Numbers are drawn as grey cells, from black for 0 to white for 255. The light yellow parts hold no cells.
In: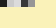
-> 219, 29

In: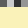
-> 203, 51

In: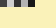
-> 208, 23

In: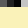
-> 196, 6

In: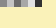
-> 225, 50

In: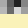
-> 214, 33

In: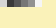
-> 245, 58
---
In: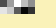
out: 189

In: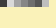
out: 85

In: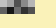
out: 137

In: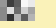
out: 247

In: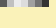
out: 113

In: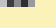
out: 47

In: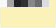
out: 107
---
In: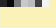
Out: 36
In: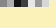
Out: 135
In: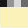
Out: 22
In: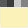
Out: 89
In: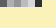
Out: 94
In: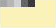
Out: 166
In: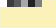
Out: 254
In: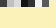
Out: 63
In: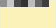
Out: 143
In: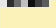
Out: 231
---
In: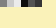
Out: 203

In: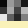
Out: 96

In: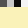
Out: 201

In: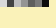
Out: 66

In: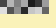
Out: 84

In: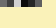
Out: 63
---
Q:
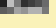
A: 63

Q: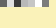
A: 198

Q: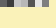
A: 85

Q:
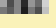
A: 149

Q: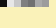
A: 112

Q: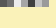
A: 63
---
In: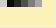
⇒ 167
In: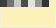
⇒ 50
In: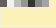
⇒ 164
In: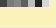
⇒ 214
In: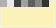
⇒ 50
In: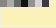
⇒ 59
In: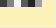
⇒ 159
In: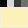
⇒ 112
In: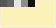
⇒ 17
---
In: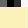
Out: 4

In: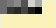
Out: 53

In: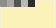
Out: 168

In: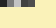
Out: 122

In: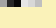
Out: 40

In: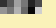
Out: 118
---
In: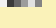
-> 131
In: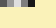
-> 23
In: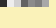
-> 168
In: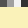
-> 50
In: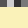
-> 121
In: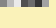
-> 162
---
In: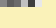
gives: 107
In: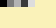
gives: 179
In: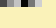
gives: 195
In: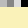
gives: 219
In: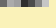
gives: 159
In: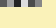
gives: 36
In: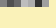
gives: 105
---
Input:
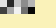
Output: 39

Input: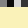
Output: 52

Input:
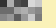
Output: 66

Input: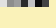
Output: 42

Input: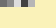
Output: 110

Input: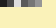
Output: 74

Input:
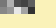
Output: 66

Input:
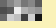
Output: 63

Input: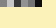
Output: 56
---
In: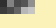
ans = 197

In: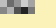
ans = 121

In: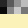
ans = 118

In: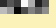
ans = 141

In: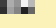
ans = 103

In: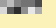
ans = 172

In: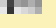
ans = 174

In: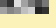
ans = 50

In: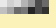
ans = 49

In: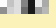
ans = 183
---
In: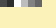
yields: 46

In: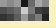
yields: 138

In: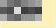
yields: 118

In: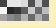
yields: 230

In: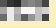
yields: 52

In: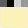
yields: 9
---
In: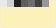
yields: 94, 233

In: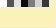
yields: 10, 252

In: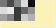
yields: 57, 233

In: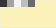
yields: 244, 244

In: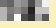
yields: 113, 253

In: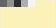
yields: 46, 244
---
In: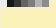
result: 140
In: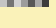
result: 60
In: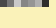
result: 45
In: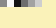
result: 206
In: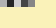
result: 134
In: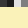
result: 126
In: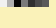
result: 90
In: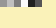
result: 85
